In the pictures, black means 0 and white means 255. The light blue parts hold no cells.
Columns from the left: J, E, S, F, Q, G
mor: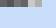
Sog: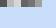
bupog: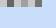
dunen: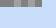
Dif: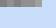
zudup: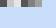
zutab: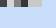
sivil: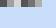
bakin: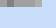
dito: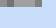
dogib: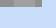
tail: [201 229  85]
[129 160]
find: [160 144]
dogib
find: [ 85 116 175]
sivil
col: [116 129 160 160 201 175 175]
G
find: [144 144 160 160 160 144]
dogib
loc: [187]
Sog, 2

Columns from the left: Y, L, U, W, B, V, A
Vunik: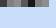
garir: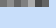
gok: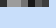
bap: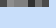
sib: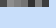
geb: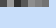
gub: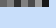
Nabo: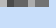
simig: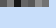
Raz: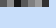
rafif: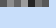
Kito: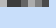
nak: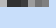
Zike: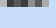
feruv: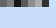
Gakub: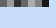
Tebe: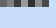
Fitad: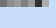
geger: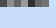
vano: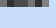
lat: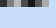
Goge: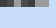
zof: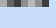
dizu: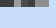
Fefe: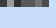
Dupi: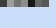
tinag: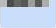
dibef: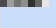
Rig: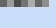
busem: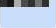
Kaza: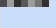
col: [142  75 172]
B
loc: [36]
rafif, 5

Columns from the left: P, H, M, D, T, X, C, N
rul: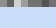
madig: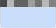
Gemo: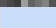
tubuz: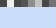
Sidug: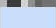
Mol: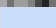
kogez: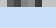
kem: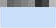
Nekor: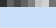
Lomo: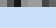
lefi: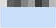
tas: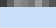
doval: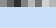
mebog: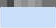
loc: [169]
Mol, 1
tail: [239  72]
[ 84 142 195  72 114]

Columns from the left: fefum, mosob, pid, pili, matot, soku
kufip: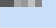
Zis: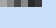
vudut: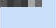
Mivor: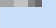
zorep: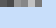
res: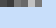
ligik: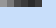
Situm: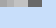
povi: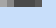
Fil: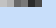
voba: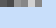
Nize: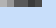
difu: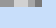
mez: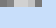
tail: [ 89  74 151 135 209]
[135]
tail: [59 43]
[59]

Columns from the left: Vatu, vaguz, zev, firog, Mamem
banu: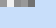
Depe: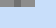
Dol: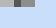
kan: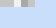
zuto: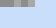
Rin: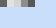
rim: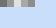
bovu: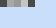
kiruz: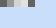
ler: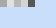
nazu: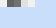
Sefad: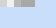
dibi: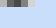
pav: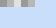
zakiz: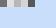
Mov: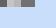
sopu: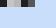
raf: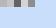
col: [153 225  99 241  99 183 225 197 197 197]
vaguz
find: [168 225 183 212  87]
ler
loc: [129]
dibi, 4
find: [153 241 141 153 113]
banu

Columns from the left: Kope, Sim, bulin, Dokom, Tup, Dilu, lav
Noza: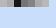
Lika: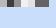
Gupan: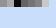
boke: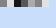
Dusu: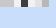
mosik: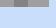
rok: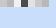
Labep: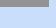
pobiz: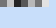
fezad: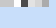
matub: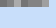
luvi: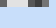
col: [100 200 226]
lav
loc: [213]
fezad, 6

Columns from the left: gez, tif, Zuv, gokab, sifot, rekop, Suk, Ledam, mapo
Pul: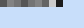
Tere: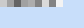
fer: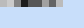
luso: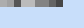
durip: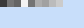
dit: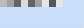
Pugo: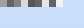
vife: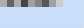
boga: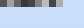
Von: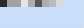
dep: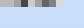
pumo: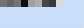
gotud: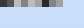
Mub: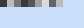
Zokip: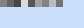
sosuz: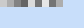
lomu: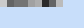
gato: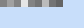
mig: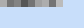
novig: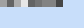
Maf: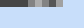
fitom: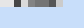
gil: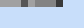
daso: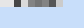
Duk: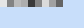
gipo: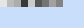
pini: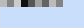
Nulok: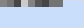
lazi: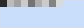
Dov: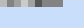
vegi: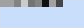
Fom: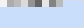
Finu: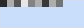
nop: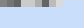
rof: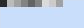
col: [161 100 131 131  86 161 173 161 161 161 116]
rekop
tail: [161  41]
[131 161]
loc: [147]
Fom, 5

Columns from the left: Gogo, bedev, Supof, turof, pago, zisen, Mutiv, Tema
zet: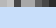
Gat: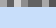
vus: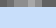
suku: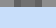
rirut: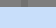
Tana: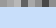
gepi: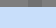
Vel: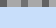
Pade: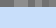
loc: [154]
Tana, 1
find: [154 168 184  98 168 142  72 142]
Tana
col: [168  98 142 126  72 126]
Mutiv
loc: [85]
Gat, 8
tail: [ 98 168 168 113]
[168 168  98 168]

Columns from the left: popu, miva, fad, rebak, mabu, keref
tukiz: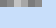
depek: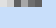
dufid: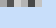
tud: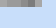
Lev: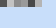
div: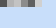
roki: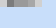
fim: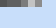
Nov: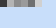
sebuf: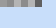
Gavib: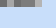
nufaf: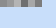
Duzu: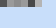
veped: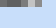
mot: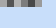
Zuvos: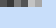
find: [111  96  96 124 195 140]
veped
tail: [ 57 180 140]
[154 111 208]
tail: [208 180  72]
[195]

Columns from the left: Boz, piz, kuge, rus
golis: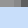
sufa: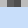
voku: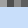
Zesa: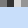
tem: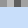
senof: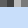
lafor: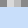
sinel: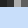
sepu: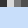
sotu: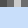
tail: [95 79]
[188]
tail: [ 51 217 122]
[79]
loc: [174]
sinel, 3
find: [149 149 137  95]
golis
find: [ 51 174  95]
sinel
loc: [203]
sotu, 3

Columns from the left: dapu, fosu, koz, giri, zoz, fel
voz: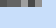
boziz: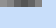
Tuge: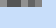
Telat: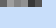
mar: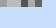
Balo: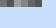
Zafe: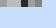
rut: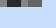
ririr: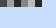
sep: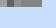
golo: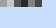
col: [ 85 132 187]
koz
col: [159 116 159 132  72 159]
dapu
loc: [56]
Telat, 5
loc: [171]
mar, 5
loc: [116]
Balo, 1
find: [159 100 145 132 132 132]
sep

